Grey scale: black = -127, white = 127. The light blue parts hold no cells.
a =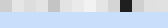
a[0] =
79
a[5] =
99
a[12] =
96
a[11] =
80
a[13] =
97

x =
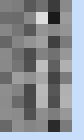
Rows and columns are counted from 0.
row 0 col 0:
1
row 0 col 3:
-16
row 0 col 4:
-68
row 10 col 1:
15
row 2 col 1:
-9
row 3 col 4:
-63
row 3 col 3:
32
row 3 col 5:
-4
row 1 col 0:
-18
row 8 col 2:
-53
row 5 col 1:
-10
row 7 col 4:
-40
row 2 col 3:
20
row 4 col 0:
10
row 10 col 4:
-85
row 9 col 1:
11
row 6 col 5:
-3
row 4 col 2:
-50
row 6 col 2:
17
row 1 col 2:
8

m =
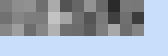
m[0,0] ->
-2
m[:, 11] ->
[-7, -67, 4]
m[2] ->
[6, 30, -18, 6, 49, -16, -19, -35, -1, 40, -18, 4]
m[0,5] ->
-44
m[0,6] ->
-25
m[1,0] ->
-14
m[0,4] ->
43
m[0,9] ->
-85

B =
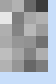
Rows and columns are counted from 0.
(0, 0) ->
35
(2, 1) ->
4
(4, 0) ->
62
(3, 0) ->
42
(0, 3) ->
-68
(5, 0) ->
50
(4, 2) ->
3

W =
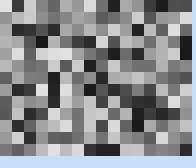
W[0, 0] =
98
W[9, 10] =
52
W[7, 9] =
-82
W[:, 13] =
[-98, 25, -31, 51, 52, 50, -7, 58, -26, -88, -13, 87, 4]
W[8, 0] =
-35
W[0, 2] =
77
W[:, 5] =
[46, 5, 39, -11, 97, -36, 59, 95, 72, 32, 91, -35, 60]
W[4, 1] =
93
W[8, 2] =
12
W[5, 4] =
75
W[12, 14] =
-3
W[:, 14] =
[-47, 29, 94, -2, 77, -5, -29, -7, 93, -63, 26, 16, -3]
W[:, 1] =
[-67, 57, -84, 40, 93, 19, 40, -85, 49, 65, -81, 80, -30]
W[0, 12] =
-67
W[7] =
[28, -85, -68, 96, -92, 95, 10, -101, -41, -82, -49, -3, -56, 58, -7, 78]
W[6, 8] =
-87
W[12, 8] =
-94
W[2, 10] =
30
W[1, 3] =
12
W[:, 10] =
[42, 10, 30, 59, -19, 1, 49, -49, -59, 52, -29, 10, 66]
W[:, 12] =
[-67, -41, 60, -15, 29, -14, 38, -56, -82, -65, 41, -34, -5]
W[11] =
[26, 80, -79, 20, -30, -35, -13, 47, -11, 69, 10, -1, -34, 87, 16, -8]
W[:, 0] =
[98, 20, 41, 52, 31, 57, -29, 28, -35, -39, 39, 26, -7]
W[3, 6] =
-64
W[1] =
[20, 57, 74, 12, -11, 5, 35, 24, -35, -19, 10, 75, -41, 25, 29, 90]
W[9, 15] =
18
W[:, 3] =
[3, 12, -44, -104, 82, -9, -5, 96, 23, -50, 36, 20, 60]
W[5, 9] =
73
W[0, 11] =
19

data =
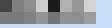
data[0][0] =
-58
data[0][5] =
48
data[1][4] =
-11
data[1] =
[-4, -4, 1, 20, -11, 17, 14, 29]
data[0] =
[-58, 0, 13, 76, -99, 48, 22, 83]

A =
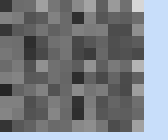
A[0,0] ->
-73
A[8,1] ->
0
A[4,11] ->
-53
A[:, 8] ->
[-32, -41, -1, -27, -23, -32, -54, -2, -45, -40, -9]
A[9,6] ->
-81
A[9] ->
[5, -6, -44, -39, 6, -22, -81, 2, -40, -32, -33, -22]
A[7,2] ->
-16
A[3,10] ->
-42
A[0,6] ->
10
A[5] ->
[-20, -5, -45, 17, -15, -22, -34, 19, -32, -5, -20, 52]
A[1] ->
[3, -3, -44, -35, 2, -21, -80, 1, -41, -28, -33, -18]
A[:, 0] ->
[-73, 3, -73, -15, -8, -20, -1, -90, 0, 5, -75]
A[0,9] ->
26
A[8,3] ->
-31
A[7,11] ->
30
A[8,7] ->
-3
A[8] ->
[0, 0, -48, -31, -2, -18, -77, -3, -45, -26, -37, -16]
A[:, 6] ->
[10, -80, 1, -55, -57, -34, -82, 11, -77, -81, 8]
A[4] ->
[-8, -16, -75, -54, -27, -11, -57, -67, -23, -49, -46, -53]
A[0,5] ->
-28
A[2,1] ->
-38
